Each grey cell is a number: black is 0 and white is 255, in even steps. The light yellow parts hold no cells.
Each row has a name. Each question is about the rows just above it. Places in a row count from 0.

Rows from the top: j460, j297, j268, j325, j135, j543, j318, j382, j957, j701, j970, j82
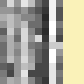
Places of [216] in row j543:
3 5
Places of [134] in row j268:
3 4
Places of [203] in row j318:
3 7 8
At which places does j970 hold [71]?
1 4 5 6
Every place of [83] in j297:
5 8

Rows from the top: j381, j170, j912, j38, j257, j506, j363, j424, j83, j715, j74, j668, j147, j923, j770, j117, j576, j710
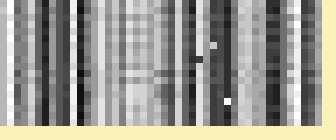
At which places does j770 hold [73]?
24 31
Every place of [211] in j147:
4 14 19 20 34 41

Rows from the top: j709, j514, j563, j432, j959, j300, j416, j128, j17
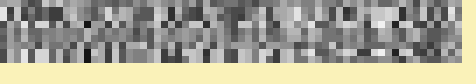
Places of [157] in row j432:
13 14 18 21 31 51 61
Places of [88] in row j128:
4 9 17 32 45 46
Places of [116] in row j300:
2 4 11 13 18 20 30 38 46 47 48 50 53 60 63
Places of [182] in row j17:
1 8 11 28 30 35 40 44
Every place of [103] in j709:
13 15 18 31 35 48 54 55

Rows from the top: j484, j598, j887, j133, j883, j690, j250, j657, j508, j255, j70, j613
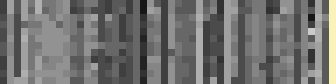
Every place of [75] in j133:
2 11 14 30 31 34 42
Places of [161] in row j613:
2 3 5 30 32 43 45
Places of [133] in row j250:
1 9 36 39 43
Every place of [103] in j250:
11 15 16 17 19 21 26 27 42
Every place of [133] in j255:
6 7 12 21 22 33 36 41 43
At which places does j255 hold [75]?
2 14 15 18 34 37 38 42
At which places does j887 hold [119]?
7 10 21 27 29 35 37 41

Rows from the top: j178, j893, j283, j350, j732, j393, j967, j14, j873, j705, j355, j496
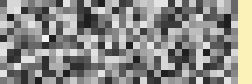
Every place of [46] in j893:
3 6 12 16 25
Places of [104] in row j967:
2 4 5 8 10 22
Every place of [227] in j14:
0 8 10 13

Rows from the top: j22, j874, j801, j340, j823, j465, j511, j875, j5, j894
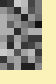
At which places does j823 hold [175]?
0 1 4 5
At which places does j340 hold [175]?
0

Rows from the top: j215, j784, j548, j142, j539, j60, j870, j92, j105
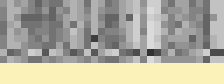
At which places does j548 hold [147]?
2 12 20 26 28 30
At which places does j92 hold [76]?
19 22 30 31
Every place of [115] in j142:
0 3 4 5 7 8 10 16 25

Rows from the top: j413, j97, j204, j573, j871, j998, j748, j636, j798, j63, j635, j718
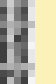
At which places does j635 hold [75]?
0
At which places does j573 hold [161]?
2
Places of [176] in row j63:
1 3

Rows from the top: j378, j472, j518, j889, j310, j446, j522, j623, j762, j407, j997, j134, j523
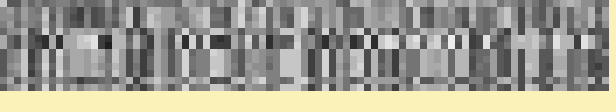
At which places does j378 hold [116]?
7 14 19 22 23 24 30 37 57 71 76 78 86
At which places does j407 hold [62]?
20 44 56 85

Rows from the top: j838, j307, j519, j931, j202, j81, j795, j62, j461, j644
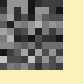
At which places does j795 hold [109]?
2 6 7 8
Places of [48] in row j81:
3 6 7
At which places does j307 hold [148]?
1 3 5 6
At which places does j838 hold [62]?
6 7 8
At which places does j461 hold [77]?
1 2 5 7

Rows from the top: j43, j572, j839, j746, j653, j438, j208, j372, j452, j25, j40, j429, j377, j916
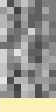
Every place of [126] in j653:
1 3 5 7
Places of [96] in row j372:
4 5
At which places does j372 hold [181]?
3
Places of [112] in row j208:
0 1 4 6

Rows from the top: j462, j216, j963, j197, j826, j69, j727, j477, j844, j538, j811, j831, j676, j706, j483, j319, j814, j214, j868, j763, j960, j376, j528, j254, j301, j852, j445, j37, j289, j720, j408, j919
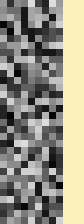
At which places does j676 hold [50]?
1 2 5 6
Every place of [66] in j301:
0 2 8
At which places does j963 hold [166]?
4 6

